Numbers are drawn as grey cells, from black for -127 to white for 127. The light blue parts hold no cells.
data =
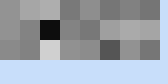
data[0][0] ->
19
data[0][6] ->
1
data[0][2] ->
46
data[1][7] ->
37
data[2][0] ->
10
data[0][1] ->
38
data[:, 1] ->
[38, 3, 2]
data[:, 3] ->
[-6, 3, 17]

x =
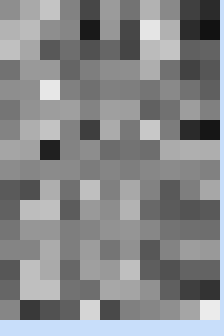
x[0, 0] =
14
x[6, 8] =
-3
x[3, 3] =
-26
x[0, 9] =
-63
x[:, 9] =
[-63, -83, -31, -61, -13, 29, -85, 47, 7, -1, -43, -16, 29, -28, -64, 37]
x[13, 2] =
42
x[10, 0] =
-30
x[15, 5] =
-54
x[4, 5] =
0
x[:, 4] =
[-56, -102, -46, -1, -15, 3, -65, 13, -3, 63, 25, 4, 28, 31, -17, 85]
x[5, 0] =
-10
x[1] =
[51, 59, 14, 6, -102, 23, -56, 101, 49, -83, -109]
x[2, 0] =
64
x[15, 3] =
-32
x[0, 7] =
50
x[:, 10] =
[-84, -109, -28, -41, -32, 0, -105, 46, 1, 39, -38, -17, 25, -28, -76, 107]
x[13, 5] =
25
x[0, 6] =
-12
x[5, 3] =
31
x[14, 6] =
36
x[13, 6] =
63
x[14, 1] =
63
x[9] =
[-37, -48, 46, -15, 63, 0, 40, 2, -38, -1, 39]
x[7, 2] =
-95
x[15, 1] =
-70
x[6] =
[3, 46, 67, 2, -65, 43, -7, 72, -3, -85, -105]
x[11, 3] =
-1
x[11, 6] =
21
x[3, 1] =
25
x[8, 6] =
-1
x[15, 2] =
-46

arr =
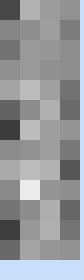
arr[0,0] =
-55
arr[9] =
[9, 107, 20, 14]
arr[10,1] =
12
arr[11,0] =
-65
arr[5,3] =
-21
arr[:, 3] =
[17, -3, 14, 14, -13, -21, 20, -7, -41, 14, -24, -11, 17]
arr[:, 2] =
[28, 29, 22, 16, 32, 47, 30, 30, 50, 20, 46, 47, 21]
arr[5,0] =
-28
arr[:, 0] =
[-55, 5, -13, 15, 35, -28, -67, 12, 41, 9, -10, -65, -22]
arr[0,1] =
50
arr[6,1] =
60

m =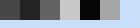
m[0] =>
-56
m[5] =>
38
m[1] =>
-91

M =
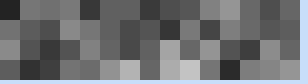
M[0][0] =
-92
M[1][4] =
-9
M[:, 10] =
[1, -58, 20, -10]
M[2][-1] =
-26
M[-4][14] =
-25
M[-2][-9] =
-54
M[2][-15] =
10
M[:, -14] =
[-9, -35, -44, -77]
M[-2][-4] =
-44
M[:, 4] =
[-71, -9, 1, -19]
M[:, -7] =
[-49, -73, 36, 44]
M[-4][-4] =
21
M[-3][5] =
-31
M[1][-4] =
-1
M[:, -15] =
[-92, -13, 10, -34]
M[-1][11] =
-84
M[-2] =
[10, -44, -70, -44, 1, -27, -54, -30, 36, -24, 20, -44, -65, 12, -26]
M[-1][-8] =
-25

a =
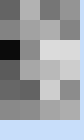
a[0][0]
-27
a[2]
[-116, 11, 91, 90]
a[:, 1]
[50, 34, 11, 39, -28, 12]
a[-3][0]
-36

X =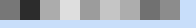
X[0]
-8
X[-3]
45
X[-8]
-83
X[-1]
12

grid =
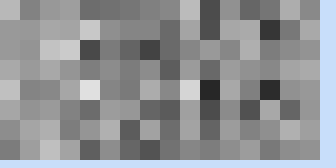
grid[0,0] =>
56
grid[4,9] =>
85
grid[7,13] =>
-6
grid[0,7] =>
0
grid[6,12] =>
2
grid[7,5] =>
13
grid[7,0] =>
-3
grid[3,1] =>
26
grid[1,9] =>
36
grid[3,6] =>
-3
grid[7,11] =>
14
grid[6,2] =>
47
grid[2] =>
[25, 20, 66, 75, -54, -4, -27, -60, -21, 6, 25, 7, 47, -2, 11, 19]
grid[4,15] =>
24
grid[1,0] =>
25
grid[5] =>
[38, 19, 26, 2, -19, 28, 23, -26, -36, 32, -51, 11, -46, 40, -26, 22]
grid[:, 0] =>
[56, 25, 25, 41, 64, 38, 13, -3]
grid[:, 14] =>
[45, -7, 11, 36, 17, -26, 48, 13]
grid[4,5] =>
5
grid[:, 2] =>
[24, 39, 66, 40, 8, 26, 47, 63]
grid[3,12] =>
17
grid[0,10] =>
-51
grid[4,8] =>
8
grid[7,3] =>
35
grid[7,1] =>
30
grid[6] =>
[13, 37, 47, -2, 21, 48, -35, 34, -18, 35, -27, 28, 2, 15, 48, 31]
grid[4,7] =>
44
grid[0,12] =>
-25
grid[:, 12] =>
[-25, 42, 47, 17, 0, -46, 2, 28]
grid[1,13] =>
-73
